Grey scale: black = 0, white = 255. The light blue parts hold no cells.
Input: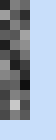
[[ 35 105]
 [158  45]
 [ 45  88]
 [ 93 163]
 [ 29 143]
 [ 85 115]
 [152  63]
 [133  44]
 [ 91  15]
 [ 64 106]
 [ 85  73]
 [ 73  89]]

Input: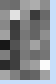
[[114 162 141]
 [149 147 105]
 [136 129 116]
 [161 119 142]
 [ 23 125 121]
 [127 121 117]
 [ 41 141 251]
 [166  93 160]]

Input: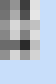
[[109  61]
 [115  80]
 [149 169]
 [134 127]
 [107  42]
 [144 154]]

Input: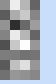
[[143 182]
 [ 92 201]
 [147 105]
 [131 182]
 [ 80 253]
 [125 114]
 [ 90 223]
 [113 145]]

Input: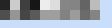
[[ 36  63 237 134 100]
 [ 79  70 159 130 107]]

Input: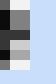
[[ 96 242]
 [ 12 129]
 [ 12 129]
 [ 54  54]
 [ 54 205]
 [ 12 167]
 [118 242]]
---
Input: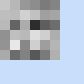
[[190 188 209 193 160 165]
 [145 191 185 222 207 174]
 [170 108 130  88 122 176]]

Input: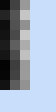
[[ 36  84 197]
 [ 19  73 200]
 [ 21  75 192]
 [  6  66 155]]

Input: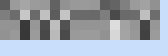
[[126 108 199 106 192  92 196 106 106 105 126  74 106 108 191 109]
 [146 153  56 155  72 186  74 154 155 155 146 215 164 152  65 155]]

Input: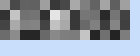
[[ 50 196 113 116  48 229 176  55 118 114  41 117  66]
 [108 140  38  38 105 137 126 124 196  37 112  35 125]]

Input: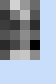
[[ 50 120 187  83]
 [ 82 100 140 101]
 [ 85 190 198 140]]

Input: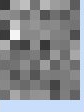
[[142 136 107 143  82 111  89 121]
 [ 59 245 136 137 151 130 127  78]
 [136 107 116 124  90 153 109 167]
 [131  82 122  85 125 122 124 138]
 [112 167 133 146 148  85 126  98]]
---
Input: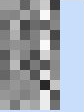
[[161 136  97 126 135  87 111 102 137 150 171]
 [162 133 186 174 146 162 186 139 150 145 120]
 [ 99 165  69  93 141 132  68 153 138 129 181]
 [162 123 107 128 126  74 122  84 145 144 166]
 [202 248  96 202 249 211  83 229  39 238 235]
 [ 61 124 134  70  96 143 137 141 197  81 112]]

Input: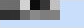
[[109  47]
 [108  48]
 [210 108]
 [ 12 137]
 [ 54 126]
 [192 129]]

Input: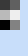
[[ 57 186   2]
 [ 96 238 130]]

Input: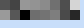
[[ 83 154]
 [ 68  87]
 [151   1]
 [147 110]
 [139 115]
 [112 126]
 [ 78  74]
 [213  39]]

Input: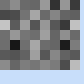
[[116  72 196 111 110  89 139]
 [140  76  91 151  23  84 102]
 [106 115 157 117 111  98 125]
 [103 166  85 110 167 159 118]
 [153 106 151 159 108  87 135]
 [ 50 133  87 101 102 135 123]
 [150 100  57 143  28  98  77]
 [ 58  96 193 106 124  89 187]]

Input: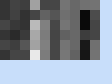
[[ 52  52  69  52  69  52]
 [ 67  65  56  42  62  69]
 [ 62  50  51  58  86  69]
 [161  69 186 168 162 233]
 [ 69  98 128 124 128 124]
 [ 70  85  71  69  70  70]
 [116 111 117  97 116 119]
 [104 103 103 104 104  98]
 [113  10  10  61  25  22]
 [115  76  69  69 112 115]]

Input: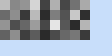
[[190 107 148  98]
 [136 142  78 142]
 [148  57 103  62]
 [213 186 156  92]
 [ 66  44  71  42]
 [176 126 229  75]
 [ 71  83  87 104]
 [114 200  43 119]
 [170  47 181  58]]

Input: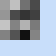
[[159 150 196 130]
 [192  74 131  83]
 [113  52 178  17]
 [ 74  64 122 132]]

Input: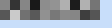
[[135  87]
 [ 52 202]
 [134 113]
 [ 25  89]
 [141 145]
 [147 120]
 [176 137]
 [ 28 134]
 [177  62]
 [117  85]]
